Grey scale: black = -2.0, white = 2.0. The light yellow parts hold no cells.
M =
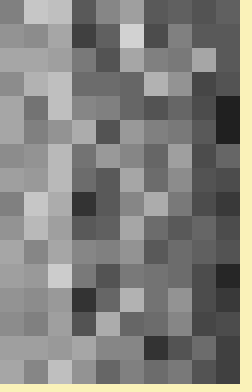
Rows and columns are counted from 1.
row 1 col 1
0.0
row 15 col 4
0.6
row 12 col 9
-0.8
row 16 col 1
0.6
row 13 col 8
0.3
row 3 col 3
0.5
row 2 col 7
-0.8
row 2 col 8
0.0
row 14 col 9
-0.9
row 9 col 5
-0.6
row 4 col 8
0.3
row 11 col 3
0.6
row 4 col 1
0.2
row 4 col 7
0.8
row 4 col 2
0.8
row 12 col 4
-0.1
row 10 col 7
-0.3
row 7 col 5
0.4
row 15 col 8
-0.7
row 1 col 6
0.5
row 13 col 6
0.8
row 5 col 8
-0.4
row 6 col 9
-0.6
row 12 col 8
-0.3
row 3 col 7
0.0
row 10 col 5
-0.5
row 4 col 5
-0.3
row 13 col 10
-1.1
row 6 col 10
-1.5
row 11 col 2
0.1
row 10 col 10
-0.8
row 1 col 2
1.1
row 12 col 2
0.4
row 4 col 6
-0.4
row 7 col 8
0.5

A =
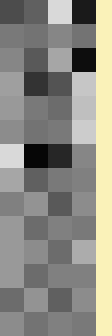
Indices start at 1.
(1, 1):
-0.8
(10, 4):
-0.1
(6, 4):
1.2
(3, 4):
-1.8
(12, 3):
0.0
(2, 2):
-0.2
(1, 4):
-1.6
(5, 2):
-0.1
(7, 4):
0.1
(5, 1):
0.4
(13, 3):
-0.5
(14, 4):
-0.1
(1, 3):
1.4
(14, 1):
0.2
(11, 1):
0.4
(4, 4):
1.1

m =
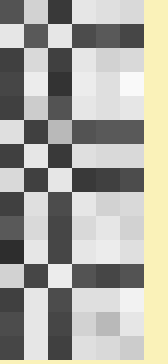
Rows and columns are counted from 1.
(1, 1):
-0.7
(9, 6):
1.4
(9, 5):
1.3
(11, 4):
1.6
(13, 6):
1.8
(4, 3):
-1.2
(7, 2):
1.6
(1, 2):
1.3
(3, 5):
1.3
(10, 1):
-0.6
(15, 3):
-1.0
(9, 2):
1.5
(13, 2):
1.6
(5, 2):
1.2
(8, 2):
-1.0
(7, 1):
-1.0
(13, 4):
1.5
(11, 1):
-1.3
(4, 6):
1.9
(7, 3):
-1.1
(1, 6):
1.4
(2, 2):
-0.6
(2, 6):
-0.9
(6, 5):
-0.6
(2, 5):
-0.6
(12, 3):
1.7
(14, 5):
0.9
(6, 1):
1.5

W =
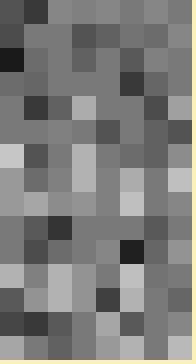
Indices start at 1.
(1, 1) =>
-0.7
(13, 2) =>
0.3
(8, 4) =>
0.8
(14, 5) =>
0.6
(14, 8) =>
0.1
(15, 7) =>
-0.1
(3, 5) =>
-0.1
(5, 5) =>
-0.1
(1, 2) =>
-1.1
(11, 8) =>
0.3
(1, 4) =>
0.0
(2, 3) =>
-0.1
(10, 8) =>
-0.1
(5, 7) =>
-0.8
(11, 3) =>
-0.3
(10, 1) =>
-0.1
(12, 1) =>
0.8
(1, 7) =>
0.1
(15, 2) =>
-0.1
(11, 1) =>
-0.1
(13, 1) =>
-0.6
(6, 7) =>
-0.5
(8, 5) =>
0.0
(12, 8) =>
-0.1
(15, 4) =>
-0.1
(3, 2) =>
-0.3
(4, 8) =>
-0.1
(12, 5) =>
-0.1
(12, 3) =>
0.8
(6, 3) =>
0.0
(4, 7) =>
-0.4
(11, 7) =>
-0.4
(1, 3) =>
0.1
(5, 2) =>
-1.1
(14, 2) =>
-1.1

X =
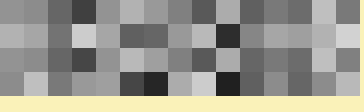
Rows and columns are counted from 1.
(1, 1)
0.3
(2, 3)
-0.2
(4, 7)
-1.4
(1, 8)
0.0
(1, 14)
1.0
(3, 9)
-0.6
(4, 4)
0.4
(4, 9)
1.2
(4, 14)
0.2
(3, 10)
0.7
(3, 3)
-0.4
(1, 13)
-0.3
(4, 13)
-0.4
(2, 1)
0.8
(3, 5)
0.3
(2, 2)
0.6
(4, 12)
0.2
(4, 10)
-1.5
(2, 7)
-0.4
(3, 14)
1.0

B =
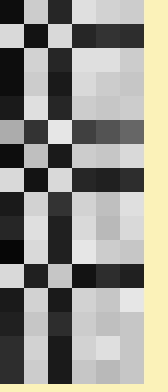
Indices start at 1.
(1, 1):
-1.8
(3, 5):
1.5
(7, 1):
-1.8
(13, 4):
1.3
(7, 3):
-1.6
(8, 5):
-1.5
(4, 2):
1.2
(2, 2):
-1.7
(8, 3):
1.4
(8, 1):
1.4
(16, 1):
-1.3
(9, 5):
1.0
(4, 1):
-1.8
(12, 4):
-1.7
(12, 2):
-1.5
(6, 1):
0.7
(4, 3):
-1.6
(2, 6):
-1.3
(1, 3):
-1.4
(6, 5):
-0.7
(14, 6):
1.1
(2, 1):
1.4
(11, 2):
1.4
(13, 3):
-1.6
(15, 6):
1.1
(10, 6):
1.4
